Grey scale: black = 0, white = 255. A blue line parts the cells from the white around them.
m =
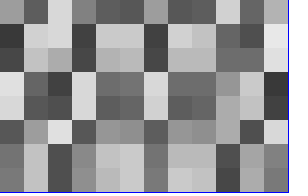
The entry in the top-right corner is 179
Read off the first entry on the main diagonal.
157
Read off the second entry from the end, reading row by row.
172
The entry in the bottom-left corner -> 121
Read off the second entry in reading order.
93
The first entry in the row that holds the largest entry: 57
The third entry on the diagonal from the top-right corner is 109
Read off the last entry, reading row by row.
121
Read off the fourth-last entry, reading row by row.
194
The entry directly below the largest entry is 224
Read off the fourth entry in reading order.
129
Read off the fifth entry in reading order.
93
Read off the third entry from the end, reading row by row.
71
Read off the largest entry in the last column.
232
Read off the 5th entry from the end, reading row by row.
202
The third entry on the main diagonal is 172
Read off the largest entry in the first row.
216

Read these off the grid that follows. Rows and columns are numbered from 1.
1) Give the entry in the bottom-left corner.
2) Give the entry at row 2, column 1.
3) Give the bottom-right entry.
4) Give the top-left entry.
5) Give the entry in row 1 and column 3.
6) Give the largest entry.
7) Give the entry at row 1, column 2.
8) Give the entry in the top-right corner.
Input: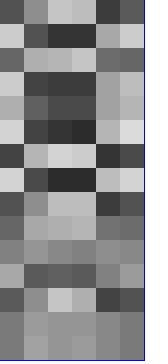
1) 122
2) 204
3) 122
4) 82
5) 197
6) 219
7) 142
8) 90
